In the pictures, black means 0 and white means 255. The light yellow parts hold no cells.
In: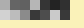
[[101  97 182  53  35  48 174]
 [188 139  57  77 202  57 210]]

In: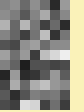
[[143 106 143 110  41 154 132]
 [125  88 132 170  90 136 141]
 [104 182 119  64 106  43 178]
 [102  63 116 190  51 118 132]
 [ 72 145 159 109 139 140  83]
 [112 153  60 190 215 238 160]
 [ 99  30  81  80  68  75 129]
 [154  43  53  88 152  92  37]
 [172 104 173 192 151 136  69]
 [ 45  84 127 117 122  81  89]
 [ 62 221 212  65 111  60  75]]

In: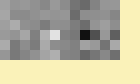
[[149 152 145 136 153 140 116 106 131 150 151 162]
 [140 139 145 151 148 150 108 142 143 145 134 166]
 [172 144 140 124 144 142 125 109 148 158 142 159]
 [148 166 128 179 226 129 120  17  80 152  95 154]
 [122 141 124 170 141 137 129 162 153 116 169 171]
 [121 133 145 164 175 132 129 103 118 136 111 150]]

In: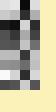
[[229  11 221 223]
 [188  46 174 202]
 [ 16 212  44  27]
 [ 54 170  66  81]
 [ 83 195 111  85]
 [187  55 196 188]
 [141 109 191 145]
 [212  45 215 249]
 [ 83 204  84  75]]

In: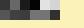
[[104  27   3 226 212  54]
 [ 64  61 116 116  48  85]]

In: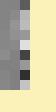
[[131  92 132]
 [138 183 132]
 [148 187 132]
 [145 151 135]
 [137 223 135]
 [130  67 140]
 [130 152 129]
 [127  47 133]
 [129 195 135]]
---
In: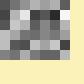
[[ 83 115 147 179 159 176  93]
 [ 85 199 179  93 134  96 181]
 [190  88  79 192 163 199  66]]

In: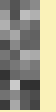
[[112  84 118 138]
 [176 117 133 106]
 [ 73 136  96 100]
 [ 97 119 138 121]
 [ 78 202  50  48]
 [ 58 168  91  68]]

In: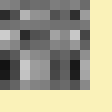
[[133 126 102 110 108 125 119 130 107]
 [110 114 122 120 118 113 113 111 120]
 [151 133  88 105 106 132 125 151  97]
 [ 18  65 200 156 151  66  92  24 171]
 [ 81 100 146 131 127  99 106  82 136]]

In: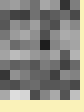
[[148 158 137 113 167 151  51 126]
 [ 87 143 126 158 100  79 158 136]
 [153 107 123 130  29 133 155 164]
 [117  96 104  86 124 111  65 105]
 [ 85  78 103 108  86  87  91  73]]

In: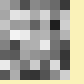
[[174 139  79 137 124 106  57]
 [196 155 159  98 171  30 207]
 [130  71 173 176 233 115  81]
 [234 161 119 203  92 218  59]]

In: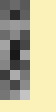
[[ 92 106  89]
 [145 155 149]
 [164  34  70]
 [133  53  80]
 [112  70 139]]

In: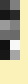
[[ 56 127]
 [154 129]
 [ 16 248]]
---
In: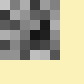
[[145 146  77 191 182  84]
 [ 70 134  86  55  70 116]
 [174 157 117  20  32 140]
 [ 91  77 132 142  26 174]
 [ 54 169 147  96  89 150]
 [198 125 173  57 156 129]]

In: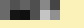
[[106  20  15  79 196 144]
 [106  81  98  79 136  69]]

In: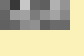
[[ 97 103 140 144  95 107 106]
 [100 156 161 124 146 163 136]
 [112  56 199 102  95 177 148]]

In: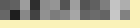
[[103  30 136  66 145 124 133 166 100 107 100 199 129]
 [ 91  97 157  46 141 149  84 158  84  96 126 195 174]]

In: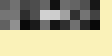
[[ 97 144   9  26 113  20  47 112  38   8]
 [117 118  45  79 209 205 162  48 116  66]
 [ 92 113  69  77 101  17 109 100  80  23]]

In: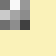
[[111 141  64]
 [202 165 140]
 [114 248 152]]
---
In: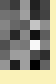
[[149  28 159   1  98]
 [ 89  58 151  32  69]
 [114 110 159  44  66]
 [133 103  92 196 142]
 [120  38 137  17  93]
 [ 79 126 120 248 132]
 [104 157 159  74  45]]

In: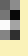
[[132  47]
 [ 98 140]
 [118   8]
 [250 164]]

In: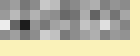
[[141 159 119 141 205 193 122 141 160 175 132 153 146]
 [142 158 119 139 200 188 124 138 163 175 129 148 139]
 [154 185 142 178 150 142 105 115 173  99 162 116 166]
 [236 100  28 148 120 162 173 139 195 171 223 163 132]]

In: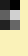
[[ 34 102]
 [ 26   1]
 [ 96 208]]

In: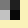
[[194   7]
 [120  31]]

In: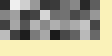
[[188  62  29 122 168  26  72  98 185 104]
 [ 41 239 207 153  53  58 113 136  40  94]
 [133 160  52  67 214 110 114  73  98 151]
 [ 64 166  84 180 137 175 150 171 196  69]]

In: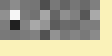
[[121 118 123 129  82 146 120 132 121 138]
 [117 140 118 117  78 120 100 118 106 127]
 [144 246 122 114 166 101 143 128  87 169]
 [125  32 131 168 149  92 107 104 126 125]]
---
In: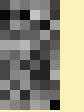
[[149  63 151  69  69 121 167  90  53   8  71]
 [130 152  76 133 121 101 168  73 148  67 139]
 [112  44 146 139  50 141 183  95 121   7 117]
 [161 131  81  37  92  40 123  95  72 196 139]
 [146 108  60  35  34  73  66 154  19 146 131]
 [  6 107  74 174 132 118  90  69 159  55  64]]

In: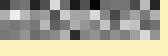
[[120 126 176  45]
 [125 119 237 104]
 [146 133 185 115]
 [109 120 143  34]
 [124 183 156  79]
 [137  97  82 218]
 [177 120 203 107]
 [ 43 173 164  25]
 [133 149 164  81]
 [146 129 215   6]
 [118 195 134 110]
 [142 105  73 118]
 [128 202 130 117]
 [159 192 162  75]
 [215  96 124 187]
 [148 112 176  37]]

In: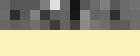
[[104 107 105]
 [ 96  46  87]
 [100  90  88]
 [110 131  88]
 [ 92  57 126]
 [ 61  95 222]
 [100 100 104]
 [ 64  22  19]
 [137 141  87]
 [118  99 108]
 [110 104 127]
 [ 90  47  88]
 [ 93 107 107]
 [109 109 114]]

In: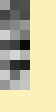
[[150 203 111 189  76 207 120  68 161]
 [187 110  43 213  61 154 134  96  77]
 [196 191  31 180  10 120 150  74  79]]

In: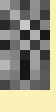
[[ 69 137 183 144  33 167  40  94 168]
 [105 122 139 130 108 147  83 173 123]
 [136  22  21  36 169  31 200  92  58]
 [ 95 140 160 160  56 177  44 143 144]
 [ 87  91  85  48 141  24 132  56  88]]

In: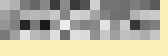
[[122 150 160 191]
 [158 128 134 178]
 [224  37 178 123]
 [184 121 184 103]
 [172  25 179 136]
 [222 148 199  58]
 [110 234 131 139]
 [222 149 209  56]
 [218 131 203  81]
 [144 135 164 208]
 [199 226 129 115]
 [158 145 113 117]
 [192 203 112 112]
 [186  54 179 125]
 [173 113 197 111]
 [196 126 202  90]]
